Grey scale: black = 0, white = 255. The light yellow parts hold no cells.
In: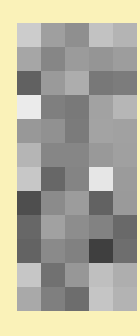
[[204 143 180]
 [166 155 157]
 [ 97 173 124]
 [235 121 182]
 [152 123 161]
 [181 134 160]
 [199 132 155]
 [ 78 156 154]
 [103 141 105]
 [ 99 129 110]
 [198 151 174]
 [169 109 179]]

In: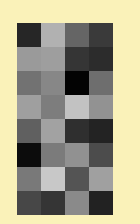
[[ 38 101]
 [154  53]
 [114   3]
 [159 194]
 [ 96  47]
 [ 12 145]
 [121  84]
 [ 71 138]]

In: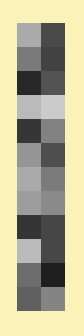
[[171]
 [122]
 [ 40]
 [186]
 [ 54]
 [149]
 [170]
 [157]
 [ 52]
 [186]
 [109]
 [ 95]]

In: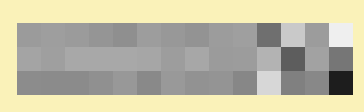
[[155 155 143 152 156 111 156]
 [164 168 168 157 155 179 162]
 [140 139 152 153 148 215 136]]

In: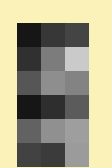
[[ 22  68]
 [ 48 202]
 [ 86 131]
 [ 22  91]
 [ 98 158]
 [ 66 155]]

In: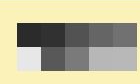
[[ 43  82 113]
 [231 122 184]]
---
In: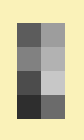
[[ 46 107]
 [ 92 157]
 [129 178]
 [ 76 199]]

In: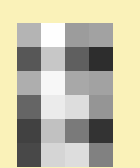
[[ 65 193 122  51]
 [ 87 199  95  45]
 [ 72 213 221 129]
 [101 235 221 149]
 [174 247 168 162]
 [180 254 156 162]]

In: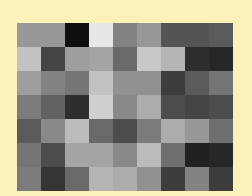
[[123  53 105 180 172 145  61 131  61]
 [194  69 158 164 105 200 180  46  39]
 [117  76 164 164 137 187 111  33  39]
 [123  98  46 207 137 172  76  69  76]
 [158 131 117 194 145 145  61  90 117]
 [ 90 137 187 105  76 123 172 152 111]
 [152 152  15 231 131 152  84  84  90]]

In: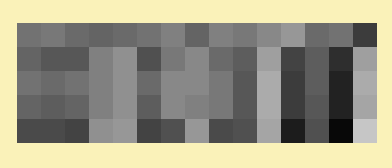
[[ 74  74  67 144 151  67  80 151  74  80 165  28  80   8 198]
 [100  87  87 128 144  80 120 136 106  93 159  67  93  46 159]
 [100  93 100 128 144  93 136 128 120  87 171  60  87  34 165]
 [114 106 114 128 144 106 136 136 120  87 171  60  93  34 171]
 [114 120 106 100 106 114 128 100 128 120 136 151 106 114  60]]

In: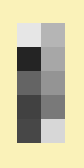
[[ 65 121]
 [100 148]
 [ 36 167]
 [230 181]
 [ 71 215]]

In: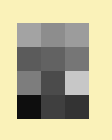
[[ 14  63  51]
 [125  75 199]
 [ 91  98 118]
 [163 141 156]]

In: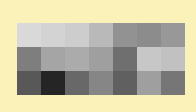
[[ 88  37 104 134  96 159 118]
 [126 165 171 159 111 199 193]
 [217 211 205 185 146 140 152]]

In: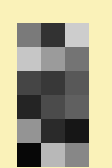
[[148  42  22]
 [122  50 205]
 [ 69  56  88]
 [ 36  75  96]
 [198 155 116]
 [  7 184 135]]

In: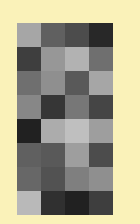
[[185  48  33  62]
 [135  54 119  69]
 [103  82 127 143]
 [ 96  89 158  76]
 [166  96  76  40]
 [111 143  89 166]
 [ 62 151 178 111]
 [ 33 172 191 158]]
